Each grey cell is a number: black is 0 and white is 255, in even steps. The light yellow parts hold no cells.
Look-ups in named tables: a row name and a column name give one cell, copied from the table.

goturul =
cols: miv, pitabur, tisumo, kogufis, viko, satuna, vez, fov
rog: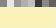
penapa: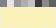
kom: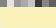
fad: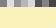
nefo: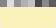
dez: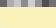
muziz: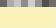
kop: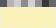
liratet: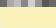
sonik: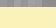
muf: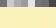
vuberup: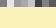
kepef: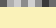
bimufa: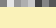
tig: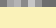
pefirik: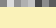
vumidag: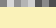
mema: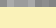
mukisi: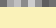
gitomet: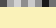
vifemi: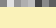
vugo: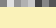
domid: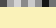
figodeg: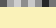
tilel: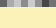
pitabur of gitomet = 170
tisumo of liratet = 190
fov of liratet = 106
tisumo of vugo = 149
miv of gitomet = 77
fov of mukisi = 112
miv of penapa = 129
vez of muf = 110
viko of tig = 198
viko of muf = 229
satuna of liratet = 149
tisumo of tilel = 200
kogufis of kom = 169
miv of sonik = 153
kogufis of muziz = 140
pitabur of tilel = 171
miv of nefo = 134
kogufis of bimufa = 175
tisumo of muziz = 198
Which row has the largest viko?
muf

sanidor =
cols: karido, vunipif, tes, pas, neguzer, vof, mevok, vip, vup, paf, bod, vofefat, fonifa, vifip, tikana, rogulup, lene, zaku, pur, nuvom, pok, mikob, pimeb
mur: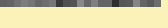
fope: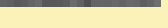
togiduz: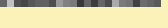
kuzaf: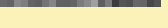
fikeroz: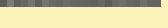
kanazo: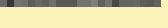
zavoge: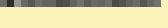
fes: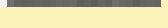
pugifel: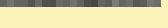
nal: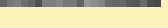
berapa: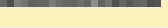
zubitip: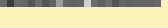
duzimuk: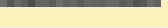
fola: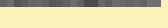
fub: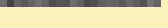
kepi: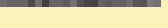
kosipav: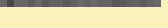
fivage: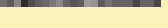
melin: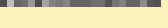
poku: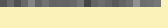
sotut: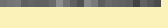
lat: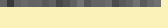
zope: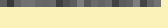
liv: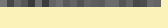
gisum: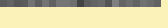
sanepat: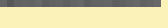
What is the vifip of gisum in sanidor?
100
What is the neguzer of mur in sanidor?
117
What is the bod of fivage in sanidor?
86
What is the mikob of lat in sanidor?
104
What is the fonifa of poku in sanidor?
69
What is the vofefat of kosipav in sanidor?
105
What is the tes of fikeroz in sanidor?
96
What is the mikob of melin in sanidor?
87
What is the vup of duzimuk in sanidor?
109
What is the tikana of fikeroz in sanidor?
104
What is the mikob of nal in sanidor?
77
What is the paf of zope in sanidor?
82
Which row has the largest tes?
zavoge

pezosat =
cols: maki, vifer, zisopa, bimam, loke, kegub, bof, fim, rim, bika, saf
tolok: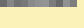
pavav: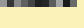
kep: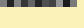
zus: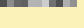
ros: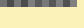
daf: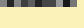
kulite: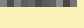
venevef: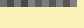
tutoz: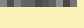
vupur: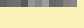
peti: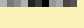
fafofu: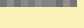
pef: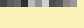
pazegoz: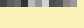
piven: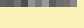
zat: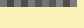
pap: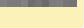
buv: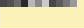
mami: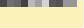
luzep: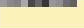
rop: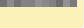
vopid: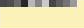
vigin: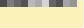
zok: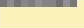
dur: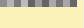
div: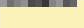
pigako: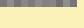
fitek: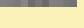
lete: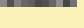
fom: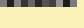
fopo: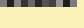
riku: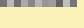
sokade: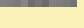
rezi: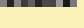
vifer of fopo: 33
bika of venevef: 86
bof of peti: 2
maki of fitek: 129
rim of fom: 149
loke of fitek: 108
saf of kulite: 117
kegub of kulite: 77
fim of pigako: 134
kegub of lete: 74
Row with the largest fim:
dur

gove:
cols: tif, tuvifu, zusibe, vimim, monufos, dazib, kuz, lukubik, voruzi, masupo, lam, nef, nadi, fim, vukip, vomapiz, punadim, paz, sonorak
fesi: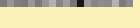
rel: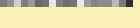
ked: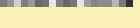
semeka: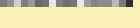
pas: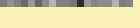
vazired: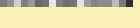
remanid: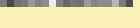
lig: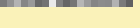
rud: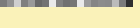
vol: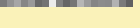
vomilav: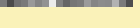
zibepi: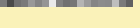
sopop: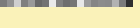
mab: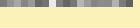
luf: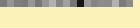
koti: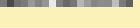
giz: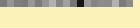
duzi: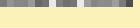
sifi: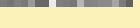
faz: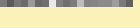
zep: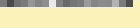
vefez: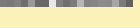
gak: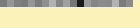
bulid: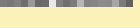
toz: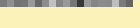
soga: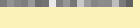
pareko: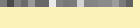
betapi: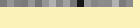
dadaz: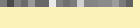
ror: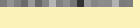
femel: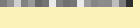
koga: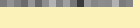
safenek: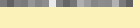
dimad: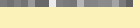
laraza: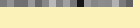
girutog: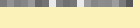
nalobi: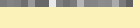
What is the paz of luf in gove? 123
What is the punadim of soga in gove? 190
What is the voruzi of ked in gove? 128
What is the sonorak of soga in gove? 97
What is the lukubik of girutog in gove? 233
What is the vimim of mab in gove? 134
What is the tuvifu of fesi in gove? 150
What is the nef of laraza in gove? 22
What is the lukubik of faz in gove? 233
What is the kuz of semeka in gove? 115
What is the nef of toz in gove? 56

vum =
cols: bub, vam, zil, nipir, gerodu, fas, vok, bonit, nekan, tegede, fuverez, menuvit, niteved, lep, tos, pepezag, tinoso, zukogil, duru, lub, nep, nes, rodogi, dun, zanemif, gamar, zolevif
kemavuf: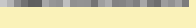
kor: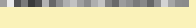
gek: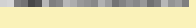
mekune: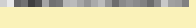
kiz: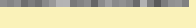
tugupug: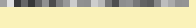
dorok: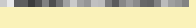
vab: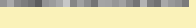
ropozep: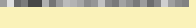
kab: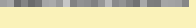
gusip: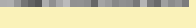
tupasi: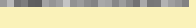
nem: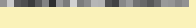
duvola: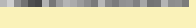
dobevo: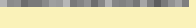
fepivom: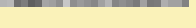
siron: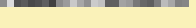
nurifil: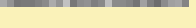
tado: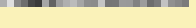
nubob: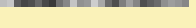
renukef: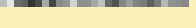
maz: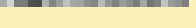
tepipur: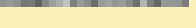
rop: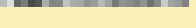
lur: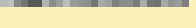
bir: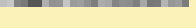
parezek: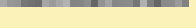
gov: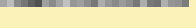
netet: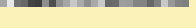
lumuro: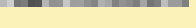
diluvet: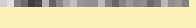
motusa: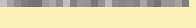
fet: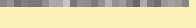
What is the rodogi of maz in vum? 128
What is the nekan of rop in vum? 135
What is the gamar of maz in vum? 145
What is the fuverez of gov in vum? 151
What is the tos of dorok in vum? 188
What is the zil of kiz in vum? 143
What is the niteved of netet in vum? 142
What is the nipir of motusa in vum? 124

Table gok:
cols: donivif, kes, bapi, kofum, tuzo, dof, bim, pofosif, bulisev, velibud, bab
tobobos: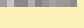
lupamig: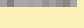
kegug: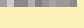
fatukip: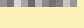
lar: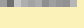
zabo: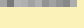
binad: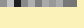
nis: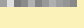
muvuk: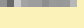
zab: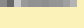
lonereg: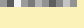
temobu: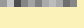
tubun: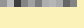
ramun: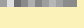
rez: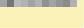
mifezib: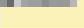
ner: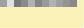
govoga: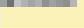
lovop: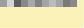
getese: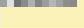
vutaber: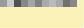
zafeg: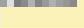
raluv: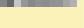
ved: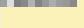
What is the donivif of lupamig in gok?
163
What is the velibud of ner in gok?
147
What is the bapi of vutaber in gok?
82
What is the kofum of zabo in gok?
176
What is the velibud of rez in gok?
139
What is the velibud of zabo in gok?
136
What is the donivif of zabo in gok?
164
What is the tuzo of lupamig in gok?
162
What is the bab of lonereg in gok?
147
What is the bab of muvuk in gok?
183
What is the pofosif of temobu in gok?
187
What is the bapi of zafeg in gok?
124
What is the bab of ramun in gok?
138
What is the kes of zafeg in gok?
223
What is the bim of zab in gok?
142
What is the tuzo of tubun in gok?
161
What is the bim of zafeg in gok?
152
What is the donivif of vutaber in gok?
154
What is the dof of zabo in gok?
176
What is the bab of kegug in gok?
139

